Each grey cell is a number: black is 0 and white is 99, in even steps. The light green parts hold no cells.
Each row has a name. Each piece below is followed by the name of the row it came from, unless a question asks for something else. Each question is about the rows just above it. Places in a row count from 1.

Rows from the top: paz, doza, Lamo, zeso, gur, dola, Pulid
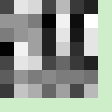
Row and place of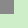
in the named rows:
dola, 4
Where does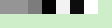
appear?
doza
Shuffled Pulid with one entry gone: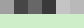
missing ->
[67]
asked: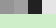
Lamo
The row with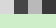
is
paz
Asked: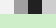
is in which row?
zeso
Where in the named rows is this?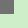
dola, 7

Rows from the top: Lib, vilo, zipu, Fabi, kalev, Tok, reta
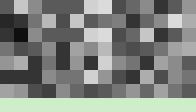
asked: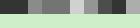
Tok
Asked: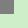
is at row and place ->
vilo, 9
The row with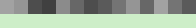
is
reta
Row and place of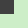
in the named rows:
reta, 4

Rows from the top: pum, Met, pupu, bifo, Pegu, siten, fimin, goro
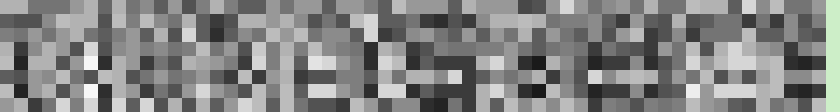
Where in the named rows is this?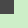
pum, 38
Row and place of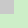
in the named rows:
bifo, 19
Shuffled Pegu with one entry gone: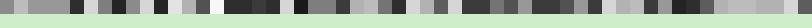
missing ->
[64]
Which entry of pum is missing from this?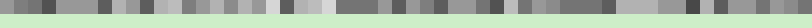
[40]
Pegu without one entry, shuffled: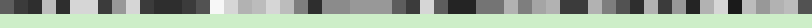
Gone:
[88]

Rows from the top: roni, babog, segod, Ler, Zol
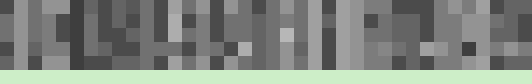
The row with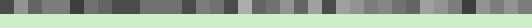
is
Ler
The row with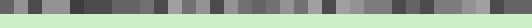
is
Zol
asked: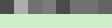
segod
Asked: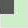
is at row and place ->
roni, 10
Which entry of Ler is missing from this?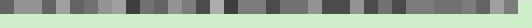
[52]

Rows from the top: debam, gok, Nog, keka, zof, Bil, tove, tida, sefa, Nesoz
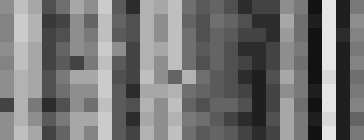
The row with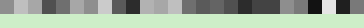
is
debam
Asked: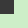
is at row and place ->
gok, 4
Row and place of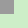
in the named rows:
Nog, 21
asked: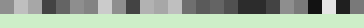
keka

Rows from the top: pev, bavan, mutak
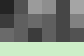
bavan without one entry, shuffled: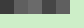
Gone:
[50]
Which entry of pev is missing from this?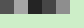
[60]
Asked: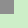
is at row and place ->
pev, 4
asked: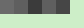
mutak

